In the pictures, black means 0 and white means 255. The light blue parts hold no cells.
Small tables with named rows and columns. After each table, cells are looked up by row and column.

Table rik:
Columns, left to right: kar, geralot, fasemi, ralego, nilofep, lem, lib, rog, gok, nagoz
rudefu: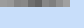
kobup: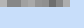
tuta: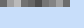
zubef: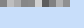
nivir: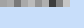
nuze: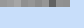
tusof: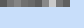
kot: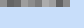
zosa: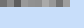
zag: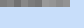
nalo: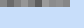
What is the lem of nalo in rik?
94
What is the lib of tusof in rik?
136
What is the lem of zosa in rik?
143
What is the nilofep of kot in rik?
141
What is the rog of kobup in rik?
110
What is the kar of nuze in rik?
152
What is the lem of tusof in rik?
93
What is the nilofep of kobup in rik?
169
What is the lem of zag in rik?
118
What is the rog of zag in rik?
149
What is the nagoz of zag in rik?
147
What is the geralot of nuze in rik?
157
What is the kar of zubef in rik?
132
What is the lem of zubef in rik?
208

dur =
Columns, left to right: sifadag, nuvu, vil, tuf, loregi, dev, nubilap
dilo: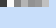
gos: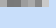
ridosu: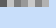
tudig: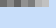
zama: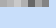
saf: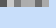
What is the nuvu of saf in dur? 202
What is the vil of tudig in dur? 100
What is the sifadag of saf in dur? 89
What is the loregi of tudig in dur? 125
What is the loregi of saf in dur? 174
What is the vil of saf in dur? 126
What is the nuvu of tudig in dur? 138
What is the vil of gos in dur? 122
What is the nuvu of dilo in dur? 251
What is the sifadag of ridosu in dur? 93

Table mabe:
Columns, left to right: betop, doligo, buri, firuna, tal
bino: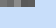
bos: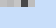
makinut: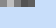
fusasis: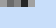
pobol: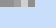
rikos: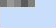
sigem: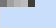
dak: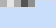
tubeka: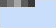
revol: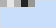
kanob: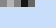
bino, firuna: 89
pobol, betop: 145
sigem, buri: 180
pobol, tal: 142
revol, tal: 151
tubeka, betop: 91
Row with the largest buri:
bos

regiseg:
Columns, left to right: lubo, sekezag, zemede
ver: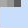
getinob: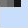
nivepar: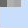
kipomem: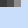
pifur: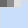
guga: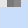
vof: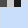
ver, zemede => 92
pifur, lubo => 105
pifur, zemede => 224
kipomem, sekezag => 79
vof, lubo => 75
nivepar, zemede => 166
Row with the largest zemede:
pifur

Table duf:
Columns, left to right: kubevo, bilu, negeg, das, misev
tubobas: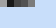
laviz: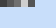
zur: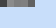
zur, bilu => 139
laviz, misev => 84
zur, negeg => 126
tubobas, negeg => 70
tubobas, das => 82
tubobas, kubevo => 162
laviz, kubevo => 63
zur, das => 128
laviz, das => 206
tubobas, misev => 123

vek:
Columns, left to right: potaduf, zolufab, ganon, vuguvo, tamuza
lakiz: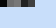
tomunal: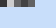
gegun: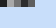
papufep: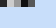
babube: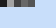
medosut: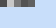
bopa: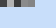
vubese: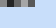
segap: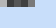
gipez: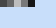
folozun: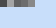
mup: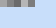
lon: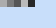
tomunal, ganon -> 101
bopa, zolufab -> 180
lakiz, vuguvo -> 33
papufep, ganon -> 152
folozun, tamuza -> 136
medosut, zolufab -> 200
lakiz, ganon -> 120
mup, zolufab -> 131
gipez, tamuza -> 22
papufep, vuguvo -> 15
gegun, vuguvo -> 45
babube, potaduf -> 27
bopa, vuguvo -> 139
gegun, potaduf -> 32
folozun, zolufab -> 165
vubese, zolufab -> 37

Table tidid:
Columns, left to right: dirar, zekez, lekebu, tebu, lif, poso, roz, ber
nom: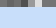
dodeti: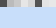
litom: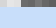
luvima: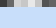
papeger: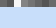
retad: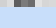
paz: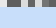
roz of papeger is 84
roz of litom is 103
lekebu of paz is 94
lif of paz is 100
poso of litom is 119
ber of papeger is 106
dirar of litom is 214
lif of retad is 108
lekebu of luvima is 213

